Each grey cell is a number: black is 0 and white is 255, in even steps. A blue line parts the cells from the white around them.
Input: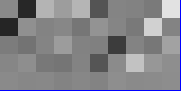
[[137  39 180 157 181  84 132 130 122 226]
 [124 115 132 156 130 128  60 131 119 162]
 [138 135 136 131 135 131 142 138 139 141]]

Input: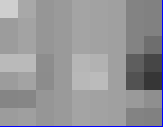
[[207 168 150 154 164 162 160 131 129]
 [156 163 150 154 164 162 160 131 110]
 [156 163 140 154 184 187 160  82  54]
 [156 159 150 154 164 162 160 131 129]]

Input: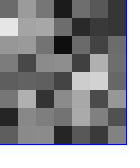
[[107 155 118  27 110  88  54]
 [151 154 115  14 106  67 108]
 [ 94  98  95  68 205 210 103]
 [ 37 136 126 115 170 128  81]]

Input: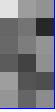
[[226 157 146]
 [104 125 148]
 [158  84  78]]

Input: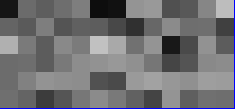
[[ 21 107  94 110 126  13  17 148 153  80  88 134 189]
 [176 122  92 137 123 193 169 113 148  24  74 146  92]
 [108 129 147 143 141  81  74 154 162 151 144 158 156]]

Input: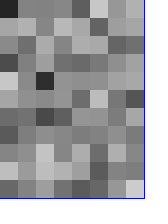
[[ 37 131 130 135  94 199 151 177]
 [138 111 171 133 173 169 101 112]
 [199 138  46 147 143 144 162 168]
 [108 114  73  95 149 147 124 167]
 [133 143 195 134 173 109 175 135]
 [104 131 158 114  91 103 151 204]]

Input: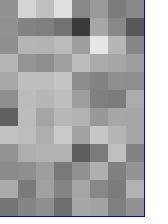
[[146 212 191 223 135 154 123 136]
 [143 180 179 187 157 230 182 134]
 [169 190 190 197 140 130 143 142]
 [ 97 188 165 183 178 152 167 166]
 [147 174 178 178  94 123 191 130]
 [170 122 161 133 165 135 123 178]]
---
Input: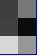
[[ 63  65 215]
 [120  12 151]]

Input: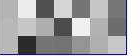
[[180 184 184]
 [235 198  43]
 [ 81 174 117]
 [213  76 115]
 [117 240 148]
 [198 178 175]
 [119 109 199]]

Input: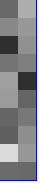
[[105 136  47 115 159 155 101  95 219 107]
 [174 152 144 126  47 101 120 142 152 105]]

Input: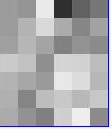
[[155 155 160 202 179 176 170]
 [148 179 182 194 167 133 146]
 [234 217 164 143 154 189 128]
 [ 47 171 129 212 232 200 207]
 [ 97 134 147 210 221 184 238]
 [119 163 139 188 183 199 139]]

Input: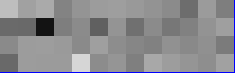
[[190 106 138 105]
 [161 105 156 156]
 [170  19 157 155]
 [131 126 154 155]
 [148 139 138 214]
 [156  96 159 140]
 [158 148 141 149]
 [153 112 134 127]
 [147 139 129 168]
 [139 119 145 157]
 [109 129 137 149]
 [155 147 144 142]
 [126 159 123 161]]

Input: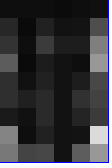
[[ 14  39  51  92  47  47  26 132 120]
 [ 14  10  14  10  17  32  17  14  68]
 [ 14  33  59  28  33  42  42  33  71]
 [ 11  18  29  18  18  18  18  18  18]
 [ 14  19  29  14  29  49  36  19  93]
 [ 16  78 127 152  72  66  59 219 152]]

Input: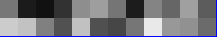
[[119 204]
 [ 27 194]
 [ 17 128]
 [ 50  81]
 [142 193]
 [158  80]
 [117  70]
 [ 28 118]
 [132 233]
 [102 152]
 [160 145]
 [ 92 107]]
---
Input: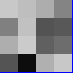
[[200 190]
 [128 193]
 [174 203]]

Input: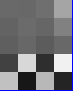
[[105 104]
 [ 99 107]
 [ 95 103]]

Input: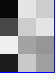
[[  8 229]
 [ 71 205]
 [239 163]]

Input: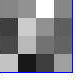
[[134 146]
 [ 63 204]
 [ 73 185]]

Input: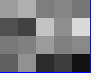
[[157 175]
 [ 80  66]
 [121 128]]

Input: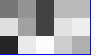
[[119 147]
 [223 161]
 [ 37 234]]
